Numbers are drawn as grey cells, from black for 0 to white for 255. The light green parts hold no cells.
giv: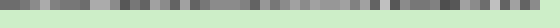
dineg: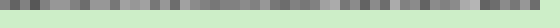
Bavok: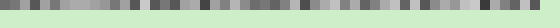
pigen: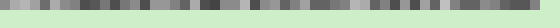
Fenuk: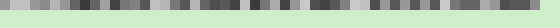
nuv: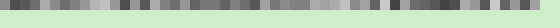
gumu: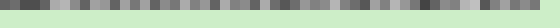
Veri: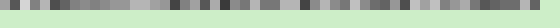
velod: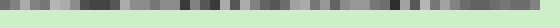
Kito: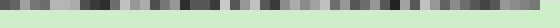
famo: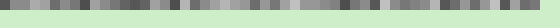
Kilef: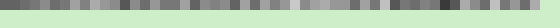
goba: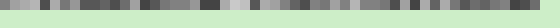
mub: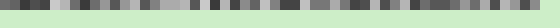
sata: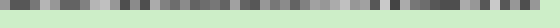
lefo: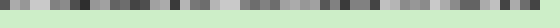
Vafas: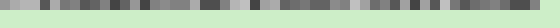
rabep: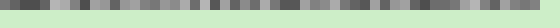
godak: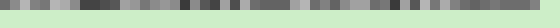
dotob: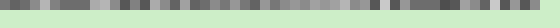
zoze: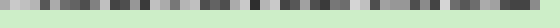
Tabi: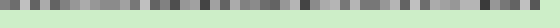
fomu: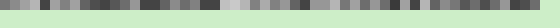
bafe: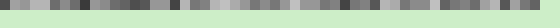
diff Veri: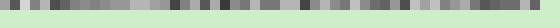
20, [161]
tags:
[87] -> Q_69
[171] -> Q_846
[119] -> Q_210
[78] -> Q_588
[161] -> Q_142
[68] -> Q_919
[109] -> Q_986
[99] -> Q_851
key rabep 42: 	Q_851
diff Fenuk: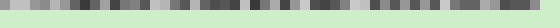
39, [151]
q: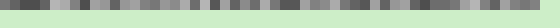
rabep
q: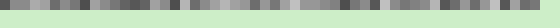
famo
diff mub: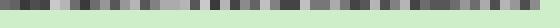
37, [78]

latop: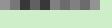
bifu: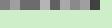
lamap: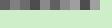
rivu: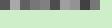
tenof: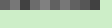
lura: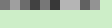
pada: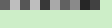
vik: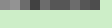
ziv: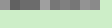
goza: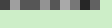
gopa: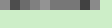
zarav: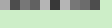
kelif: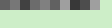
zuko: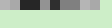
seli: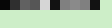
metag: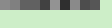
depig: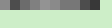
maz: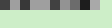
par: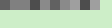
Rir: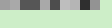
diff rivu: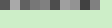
10, [119]
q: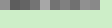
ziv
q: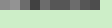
vik
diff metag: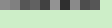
3, [97]
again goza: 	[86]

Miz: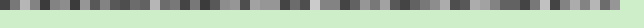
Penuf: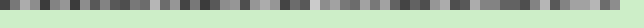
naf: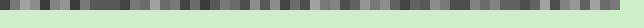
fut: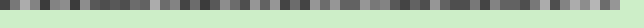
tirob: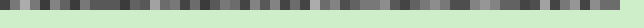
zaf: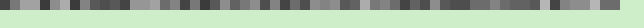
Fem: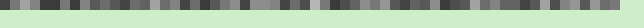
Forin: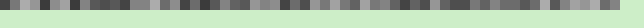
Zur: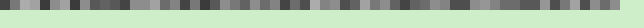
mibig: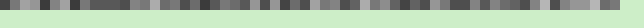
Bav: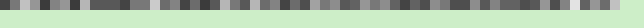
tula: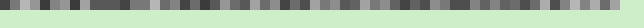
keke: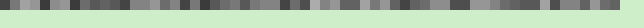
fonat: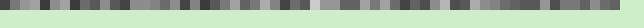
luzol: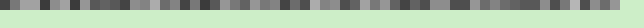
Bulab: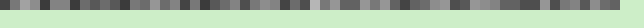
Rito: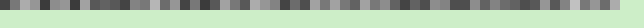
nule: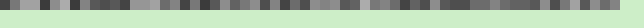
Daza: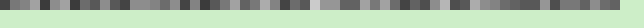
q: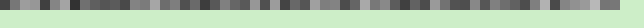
mibig
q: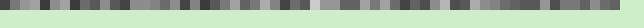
fonat
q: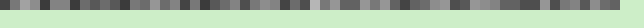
Bulab
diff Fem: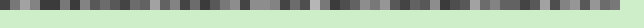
17, [108]
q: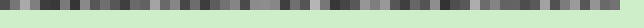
Fem

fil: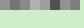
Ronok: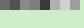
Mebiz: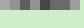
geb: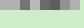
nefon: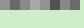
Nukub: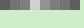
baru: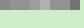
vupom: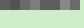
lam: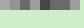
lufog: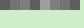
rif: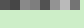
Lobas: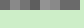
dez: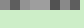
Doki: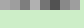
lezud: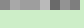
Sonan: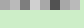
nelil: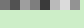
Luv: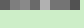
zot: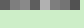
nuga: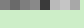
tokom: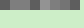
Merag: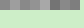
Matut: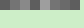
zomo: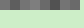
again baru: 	[147]
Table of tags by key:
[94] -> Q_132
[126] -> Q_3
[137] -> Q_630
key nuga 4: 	Q_630
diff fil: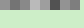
4, [177]
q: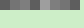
lufog
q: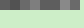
vupom
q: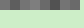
zomo

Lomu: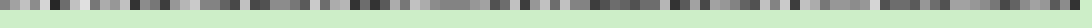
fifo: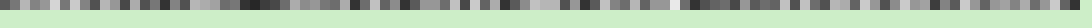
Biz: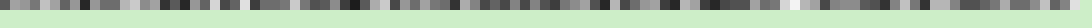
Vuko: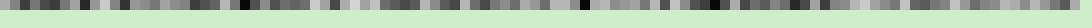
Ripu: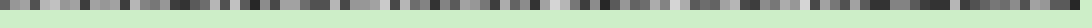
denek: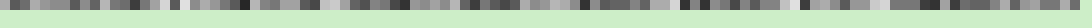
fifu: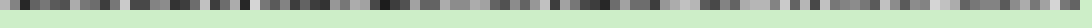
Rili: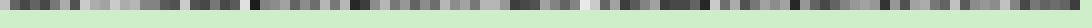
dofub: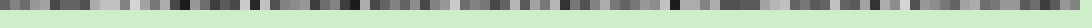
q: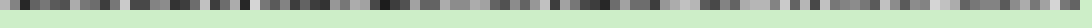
fifu
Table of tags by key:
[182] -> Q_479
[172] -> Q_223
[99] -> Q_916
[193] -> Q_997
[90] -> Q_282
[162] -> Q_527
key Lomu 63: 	Q_916
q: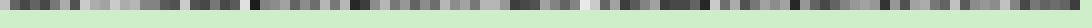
Rili

